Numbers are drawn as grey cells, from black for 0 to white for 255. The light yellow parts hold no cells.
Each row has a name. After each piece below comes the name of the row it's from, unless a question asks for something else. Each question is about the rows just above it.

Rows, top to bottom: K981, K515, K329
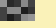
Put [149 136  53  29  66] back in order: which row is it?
K329
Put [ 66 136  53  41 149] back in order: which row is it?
K981
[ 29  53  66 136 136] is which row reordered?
K515
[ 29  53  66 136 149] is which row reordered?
K329

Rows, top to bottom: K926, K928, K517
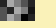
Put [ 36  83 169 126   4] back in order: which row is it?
K517
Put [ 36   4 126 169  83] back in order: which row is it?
K517
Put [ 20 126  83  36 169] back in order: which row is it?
K928
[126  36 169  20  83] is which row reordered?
K928

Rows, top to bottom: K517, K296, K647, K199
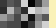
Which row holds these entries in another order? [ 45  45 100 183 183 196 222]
K296
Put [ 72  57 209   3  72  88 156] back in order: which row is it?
K517

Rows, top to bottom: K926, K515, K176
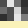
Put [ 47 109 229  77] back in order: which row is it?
K926
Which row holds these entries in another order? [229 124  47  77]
K176
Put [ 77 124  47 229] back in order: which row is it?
K176
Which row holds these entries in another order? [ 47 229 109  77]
K926

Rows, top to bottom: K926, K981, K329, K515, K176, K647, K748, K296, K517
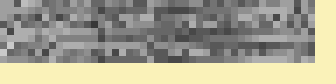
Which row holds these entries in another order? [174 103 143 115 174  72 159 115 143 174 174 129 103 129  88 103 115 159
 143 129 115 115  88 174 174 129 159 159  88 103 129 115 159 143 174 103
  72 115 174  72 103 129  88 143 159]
K329
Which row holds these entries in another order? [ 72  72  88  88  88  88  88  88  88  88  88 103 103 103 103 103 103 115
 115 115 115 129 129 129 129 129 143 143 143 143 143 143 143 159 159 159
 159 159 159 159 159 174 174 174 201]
K296
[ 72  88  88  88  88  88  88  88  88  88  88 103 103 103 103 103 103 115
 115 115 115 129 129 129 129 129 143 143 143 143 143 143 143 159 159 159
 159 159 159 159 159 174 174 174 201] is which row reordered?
K748
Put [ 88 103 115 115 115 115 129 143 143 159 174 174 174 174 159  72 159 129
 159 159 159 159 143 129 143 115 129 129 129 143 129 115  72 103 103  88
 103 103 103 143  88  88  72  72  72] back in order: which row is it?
K981
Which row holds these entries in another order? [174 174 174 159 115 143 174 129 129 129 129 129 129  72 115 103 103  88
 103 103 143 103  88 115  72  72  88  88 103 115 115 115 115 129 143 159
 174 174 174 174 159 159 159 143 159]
K647

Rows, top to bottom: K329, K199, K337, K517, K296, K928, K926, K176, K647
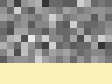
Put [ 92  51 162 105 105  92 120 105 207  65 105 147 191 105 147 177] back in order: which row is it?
K926
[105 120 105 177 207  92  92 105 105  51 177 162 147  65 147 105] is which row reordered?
K329
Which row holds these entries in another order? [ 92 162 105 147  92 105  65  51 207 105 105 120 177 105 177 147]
K329
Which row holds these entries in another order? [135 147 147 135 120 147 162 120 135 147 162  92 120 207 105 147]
K199
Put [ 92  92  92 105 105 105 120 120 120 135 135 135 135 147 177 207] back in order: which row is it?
K517
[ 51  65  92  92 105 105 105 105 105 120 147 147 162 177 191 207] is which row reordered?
K926

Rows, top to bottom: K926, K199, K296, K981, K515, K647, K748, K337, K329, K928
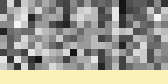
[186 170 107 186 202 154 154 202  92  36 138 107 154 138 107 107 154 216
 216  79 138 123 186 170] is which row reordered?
K748
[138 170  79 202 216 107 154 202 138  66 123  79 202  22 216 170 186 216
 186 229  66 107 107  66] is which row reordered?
K337
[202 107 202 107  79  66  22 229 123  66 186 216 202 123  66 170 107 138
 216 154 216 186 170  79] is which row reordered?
K199
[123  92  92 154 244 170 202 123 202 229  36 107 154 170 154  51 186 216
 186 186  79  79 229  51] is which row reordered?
K296

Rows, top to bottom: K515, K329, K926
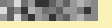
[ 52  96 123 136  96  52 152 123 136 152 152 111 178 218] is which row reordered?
K329
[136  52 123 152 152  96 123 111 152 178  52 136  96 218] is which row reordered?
K329
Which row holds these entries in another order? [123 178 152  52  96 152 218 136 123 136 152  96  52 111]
K329
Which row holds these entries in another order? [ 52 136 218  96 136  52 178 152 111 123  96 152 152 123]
K329
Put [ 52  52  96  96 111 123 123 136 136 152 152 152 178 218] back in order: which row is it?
K329
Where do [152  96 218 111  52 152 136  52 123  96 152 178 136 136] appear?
K926
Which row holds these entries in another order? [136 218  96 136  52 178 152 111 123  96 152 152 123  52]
K329

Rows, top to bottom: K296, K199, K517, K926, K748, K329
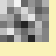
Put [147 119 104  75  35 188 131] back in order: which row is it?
K329
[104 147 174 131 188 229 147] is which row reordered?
K748

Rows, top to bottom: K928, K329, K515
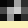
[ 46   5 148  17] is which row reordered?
K515
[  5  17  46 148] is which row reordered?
K515
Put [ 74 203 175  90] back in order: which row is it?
K329
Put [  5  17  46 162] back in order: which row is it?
K928
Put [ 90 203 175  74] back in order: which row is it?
K329
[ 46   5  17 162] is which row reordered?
K928

